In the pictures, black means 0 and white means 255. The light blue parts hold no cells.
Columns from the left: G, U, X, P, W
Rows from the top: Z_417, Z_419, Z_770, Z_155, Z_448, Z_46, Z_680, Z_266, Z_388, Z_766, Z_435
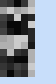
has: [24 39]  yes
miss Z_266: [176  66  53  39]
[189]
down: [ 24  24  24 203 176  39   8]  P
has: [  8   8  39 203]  no
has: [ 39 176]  yes

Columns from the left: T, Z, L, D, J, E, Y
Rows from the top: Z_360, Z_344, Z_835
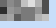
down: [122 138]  L
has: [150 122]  no
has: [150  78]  yes
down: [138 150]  Z
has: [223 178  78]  yes
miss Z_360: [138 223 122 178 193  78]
[106]

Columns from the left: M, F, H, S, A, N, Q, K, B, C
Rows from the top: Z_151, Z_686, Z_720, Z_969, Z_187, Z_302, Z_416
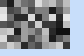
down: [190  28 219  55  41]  K
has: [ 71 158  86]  no
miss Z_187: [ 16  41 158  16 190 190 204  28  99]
[143]
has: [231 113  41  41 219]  yes

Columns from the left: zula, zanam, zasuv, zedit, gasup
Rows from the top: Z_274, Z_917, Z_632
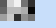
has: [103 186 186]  yes
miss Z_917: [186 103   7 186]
[174]
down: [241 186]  zasuv
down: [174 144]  zedit
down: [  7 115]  gasup
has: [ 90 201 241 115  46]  no

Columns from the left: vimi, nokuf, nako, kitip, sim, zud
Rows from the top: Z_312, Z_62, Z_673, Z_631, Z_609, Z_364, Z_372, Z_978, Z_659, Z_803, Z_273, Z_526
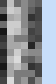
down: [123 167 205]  nako
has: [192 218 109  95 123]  yes

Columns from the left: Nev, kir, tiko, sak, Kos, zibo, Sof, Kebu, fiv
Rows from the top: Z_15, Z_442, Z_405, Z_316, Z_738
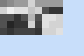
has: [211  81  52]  yes
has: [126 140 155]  yes
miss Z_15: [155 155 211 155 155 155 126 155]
[140]
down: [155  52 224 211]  Kebu
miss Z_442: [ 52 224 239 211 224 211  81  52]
[196]

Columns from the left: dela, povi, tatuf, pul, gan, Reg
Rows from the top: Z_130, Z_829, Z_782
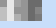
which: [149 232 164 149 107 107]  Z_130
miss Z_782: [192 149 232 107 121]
[176]
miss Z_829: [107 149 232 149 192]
[133]
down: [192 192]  dela
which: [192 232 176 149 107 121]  Z_782
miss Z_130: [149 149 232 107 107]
[164]
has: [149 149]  yes

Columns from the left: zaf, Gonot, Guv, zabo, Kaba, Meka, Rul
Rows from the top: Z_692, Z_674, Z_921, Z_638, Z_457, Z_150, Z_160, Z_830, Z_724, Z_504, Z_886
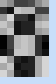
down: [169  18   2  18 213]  Rul
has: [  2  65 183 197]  yes
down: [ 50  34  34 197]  zabo
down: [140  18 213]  Gonot
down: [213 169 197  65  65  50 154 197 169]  Gonot
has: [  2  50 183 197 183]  no

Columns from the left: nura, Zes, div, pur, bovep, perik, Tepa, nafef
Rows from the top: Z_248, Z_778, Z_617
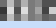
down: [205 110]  nafef
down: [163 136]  perik
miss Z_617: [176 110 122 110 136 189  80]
[96]

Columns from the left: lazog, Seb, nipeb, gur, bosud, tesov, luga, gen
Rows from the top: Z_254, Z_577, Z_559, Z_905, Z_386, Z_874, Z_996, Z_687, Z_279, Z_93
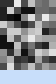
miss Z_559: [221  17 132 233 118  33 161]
[4]
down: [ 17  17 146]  lazog

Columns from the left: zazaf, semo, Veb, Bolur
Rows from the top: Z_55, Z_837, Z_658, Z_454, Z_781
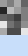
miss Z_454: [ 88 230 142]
[114]
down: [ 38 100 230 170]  zazaf

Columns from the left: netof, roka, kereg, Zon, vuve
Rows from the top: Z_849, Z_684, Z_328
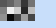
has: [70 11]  no
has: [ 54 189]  no

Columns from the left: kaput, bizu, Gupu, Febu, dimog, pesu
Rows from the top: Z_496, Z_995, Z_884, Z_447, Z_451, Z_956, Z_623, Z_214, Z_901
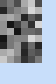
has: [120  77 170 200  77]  yes
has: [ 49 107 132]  no
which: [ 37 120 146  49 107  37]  Z_623

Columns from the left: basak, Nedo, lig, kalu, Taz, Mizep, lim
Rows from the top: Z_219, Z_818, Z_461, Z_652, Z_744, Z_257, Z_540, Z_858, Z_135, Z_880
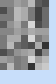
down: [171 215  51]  Taz
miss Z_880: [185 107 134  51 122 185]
[201]

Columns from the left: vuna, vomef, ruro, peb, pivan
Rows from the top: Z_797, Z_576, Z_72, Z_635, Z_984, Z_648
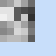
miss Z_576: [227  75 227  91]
[63]
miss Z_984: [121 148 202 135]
[215]
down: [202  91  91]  ruro

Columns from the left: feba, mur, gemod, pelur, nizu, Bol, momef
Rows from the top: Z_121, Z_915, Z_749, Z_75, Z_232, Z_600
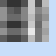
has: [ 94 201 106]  yes
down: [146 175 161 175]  momef
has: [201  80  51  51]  no
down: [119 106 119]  Bol

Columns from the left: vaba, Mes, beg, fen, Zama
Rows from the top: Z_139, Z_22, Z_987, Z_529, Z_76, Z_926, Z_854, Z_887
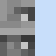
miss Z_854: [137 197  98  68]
[111]
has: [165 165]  yes
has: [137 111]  yes
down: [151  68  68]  Zama

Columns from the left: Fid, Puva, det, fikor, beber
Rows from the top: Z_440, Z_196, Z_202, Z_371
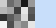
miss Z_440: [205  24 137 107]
[152]
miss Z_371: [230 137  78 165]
[243]
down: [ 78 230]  beber

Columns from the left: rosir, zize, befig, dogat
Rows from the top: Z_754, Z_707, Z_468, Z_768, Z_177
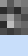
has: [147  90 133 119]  yes
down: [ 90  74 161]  zize
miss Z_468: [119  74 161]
[103]

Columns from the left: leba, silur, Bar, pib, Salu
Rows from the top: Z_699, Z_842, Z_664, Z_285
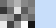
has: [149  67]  yes
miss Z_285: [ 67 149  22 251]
[235]
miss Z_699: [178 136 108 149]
[122]
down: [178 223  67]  Bar

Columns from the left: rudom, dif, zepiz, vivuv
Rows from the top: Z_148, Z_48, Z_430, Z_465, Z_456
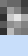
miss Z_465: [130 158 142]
[90]
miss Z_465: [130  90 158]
[142]
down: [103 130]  zepiz
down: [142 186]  dif

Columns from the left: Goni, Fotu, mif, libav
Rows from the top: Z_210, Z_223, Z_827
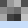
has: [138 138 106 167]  no
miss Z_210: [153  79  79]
[181]
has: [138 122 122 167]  no
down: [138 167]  Goni
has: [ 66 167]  no

